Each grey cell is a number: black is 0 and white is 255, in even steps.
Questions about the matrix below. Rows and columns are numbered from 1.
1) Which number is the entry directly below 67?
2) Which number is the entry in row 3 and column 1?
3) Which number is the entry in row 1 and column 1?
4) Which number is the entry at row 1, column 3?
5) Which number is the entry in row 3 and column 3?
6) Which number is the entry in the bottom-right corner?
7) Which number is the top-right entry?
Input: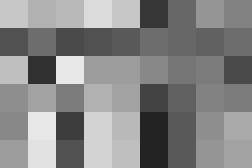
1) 35
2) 191
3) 199
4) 185
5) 231
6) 162
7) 130

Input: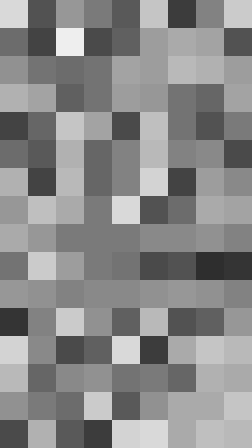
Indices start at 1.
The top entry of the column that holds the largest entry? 151
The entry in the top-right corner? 203
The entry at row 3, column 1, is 145
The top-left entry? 217
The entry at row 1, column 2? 82
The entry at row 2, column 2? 67
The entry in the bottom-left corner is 74
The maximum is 238
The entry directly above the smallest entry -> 145
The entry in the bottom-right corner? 185
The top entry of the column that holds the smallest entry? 130
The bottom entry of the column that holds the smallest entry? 191
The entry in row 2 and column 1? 108
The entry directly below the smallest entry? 145
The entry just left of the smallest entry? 82
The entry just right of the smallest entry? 52
